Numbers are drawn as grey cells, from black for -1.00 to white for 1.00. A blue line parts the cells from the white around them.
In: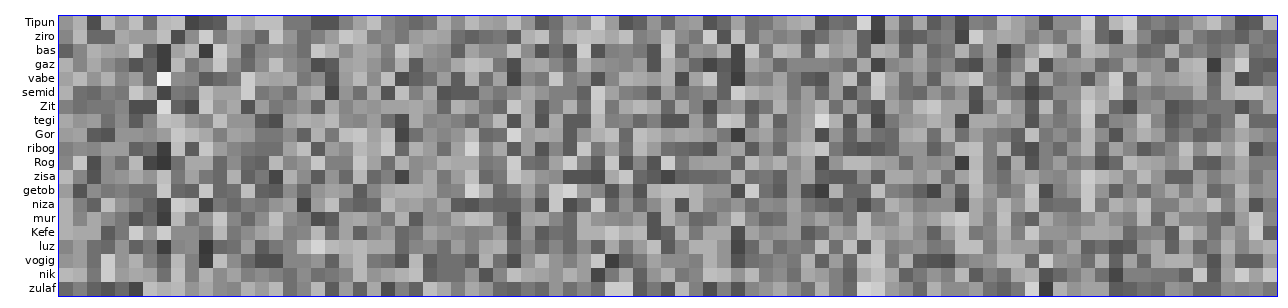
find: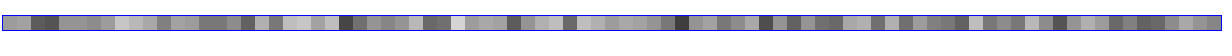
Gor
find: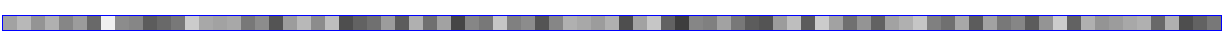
vabe

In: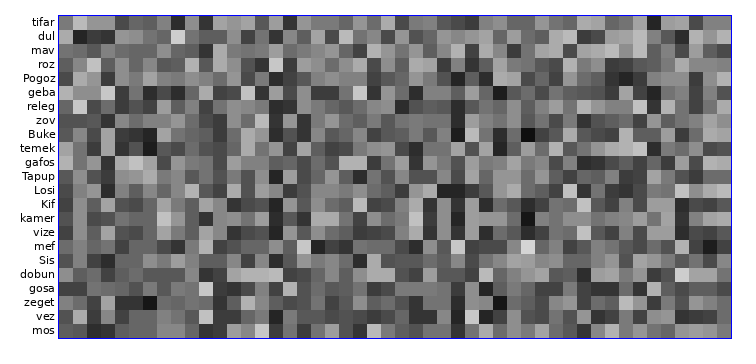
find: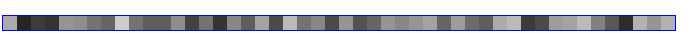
dul
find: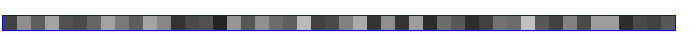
Kif
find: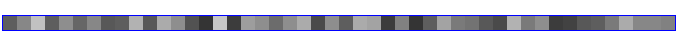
roz
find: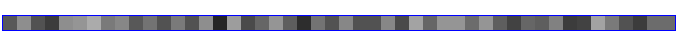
Tapup
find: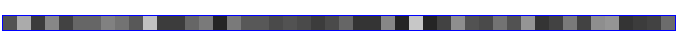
vez
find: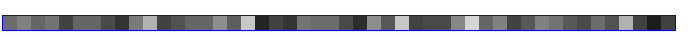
mef

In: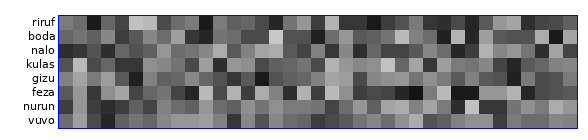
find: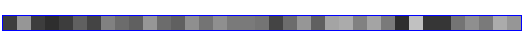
nurun
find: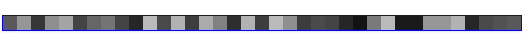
feza
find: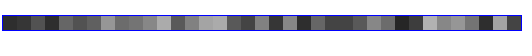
nalo
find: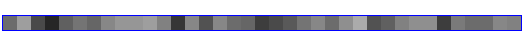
vuvo

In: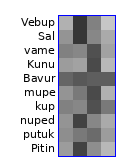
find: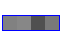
kup
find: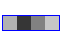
Vebup
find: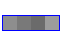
putuk
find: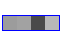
Kunu
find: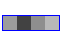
Pitin
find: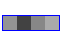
nuped

